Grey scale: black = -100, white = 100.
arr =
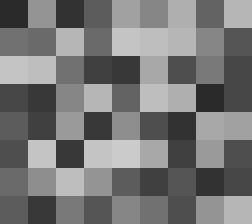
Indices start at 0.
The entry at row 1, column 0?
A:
-11
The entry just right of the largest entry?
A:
32
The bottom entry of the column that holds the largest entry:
5
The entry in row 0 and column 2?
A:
-61
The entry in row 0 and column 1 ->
16
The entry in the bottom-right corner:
43
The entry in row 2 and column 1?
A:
49
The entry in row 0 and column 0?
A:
-67
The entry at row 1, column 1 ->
-17
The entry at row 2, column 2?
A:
-11
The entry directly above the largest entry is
11
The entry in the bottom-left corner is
-28
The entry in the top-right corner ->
43

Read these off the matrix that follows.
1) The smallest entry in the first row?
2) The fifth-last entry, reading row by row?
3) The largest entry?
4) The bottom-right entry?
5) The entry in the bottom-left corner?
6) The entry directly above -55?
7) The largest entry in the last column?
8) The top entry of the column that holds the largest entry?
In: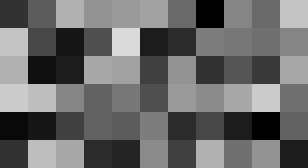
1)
-99
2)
-50
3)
71
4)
-78
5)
-61
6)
-12
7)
54
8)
21

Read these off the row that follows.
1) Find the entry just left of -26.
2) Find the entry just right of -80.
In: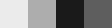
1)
-80
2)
-26

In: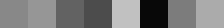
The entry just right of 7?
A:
18
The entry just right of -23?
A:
-40

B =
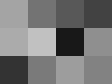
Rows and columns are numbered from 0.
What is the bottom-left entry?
-60
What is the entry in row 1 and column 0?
34
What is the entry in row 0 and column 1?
-10
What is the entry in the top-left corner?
29
